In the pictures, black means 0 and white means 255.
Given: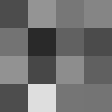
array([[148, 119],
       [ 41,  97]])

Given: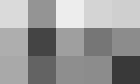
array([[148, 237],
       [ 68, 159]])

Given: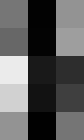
array([[  2, 147],
       [  3, 158]])

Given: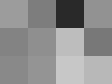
array([[125,  41],
       [143, 189]])

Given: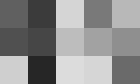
array([[ 59, 213],
       [ 70, 189]])

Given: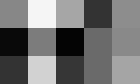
array([[245, 166],
       [124,   4]])
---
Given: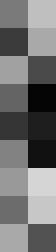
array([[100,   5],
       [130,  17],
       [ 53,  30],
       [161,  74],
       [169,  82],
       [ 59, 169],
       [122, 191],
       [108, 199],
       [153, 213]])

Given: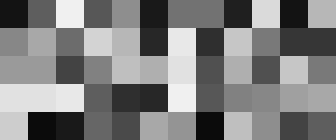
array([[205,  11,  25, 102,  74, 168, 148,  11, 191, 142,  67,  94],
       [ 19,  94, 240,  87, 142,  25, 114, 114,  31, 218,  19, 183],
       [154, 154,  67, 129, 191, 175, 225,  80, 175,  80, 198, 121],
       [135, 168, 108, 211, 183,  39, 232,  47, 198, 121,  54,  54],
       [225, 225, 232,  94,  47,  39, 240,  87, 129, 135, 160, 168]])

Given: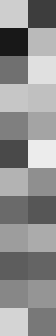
array([[206,  61],
       [106,  86],
       [ 93, 100],
       [212, 120],
       [179, 143],
       [135, 149],
       [127, 164],
       [157, 171],
       [ 24, 186],
       [198, 192],
       [112, 224],
       [ 73, 236]])

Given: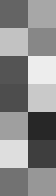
array([[159,  39],
       [222,  62],
       [194, 135],
       [114, 151],
       [100, 167],
       [ 77, 201],
       [ 84, 237]])

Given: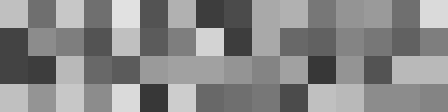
array([[ 67,  61, 185, 104,  91, 154, 161, 161, 148, 132, 161,  55, 148,
         83, 185, 185],
       [192, 111, 199, 111, 225,  83, 177,  61,  75, 169, 177, 119, 148,
        154, 111, 218],
       [ 67, 140, 126,  83, 192,  91, 126, 211,  61, 169, 104,  97, 132,
        119,  97, 126],
       [192, 148, 199, 140, 218,  55, 205, 104, 111, 119,  75, 192, 185,
        140, 140, 132]])

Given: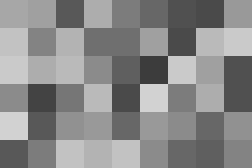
array([[139,  67, 118, 186,  74, 210, 124, 173,  80],
       [210,  88, 145, 153, 103, 153, 139, 103, 145],
       [ 88, 124, 194, 179, 194, 139, 103,  95, 131],
       [194, 131, 179, 111, 111, 160,  74, 186, 202],
       [167, 160,  88, 173, 124, 103,  80,  74, 153],
       [202, 173, 186, 139,  95,  60, 202, 160,  80]])

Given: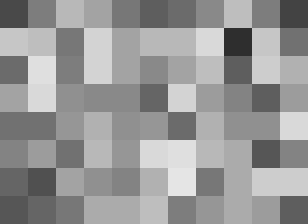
array([[101,  80, 163, 144, 131, 177, 229, 119, 171, 205, 205],
       [ 86, 101, 119, 171, 171, 190, 125, 150, 171, 156,  94],
       [113, 113, 150, 177, 144, 150, 107, 177, 144, 144, 217],
       [ 73, 125, 184, 163, 119,  94, 107, 137, 190, 125,  67],
       [131, 156, 113, 184, 150, 217, 223, 184, 171,  86, 131],
       [198, 190, 119, 211, 163, 184, 184, 217,  46, 198, 113],
       [163, 217, 144, 137, 137, 101, 211, 156, 131,  94, 156],
       [107, 223, 125, 211, 163, 137, 163, 190,  94, 205, 177]])
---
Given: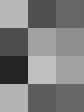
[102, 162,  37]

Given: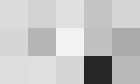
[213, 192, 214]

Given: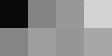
[211, 150]

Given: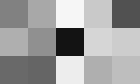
[ 81, 214, 237]

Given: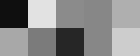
[175, 135]

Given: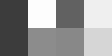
[239, 136]
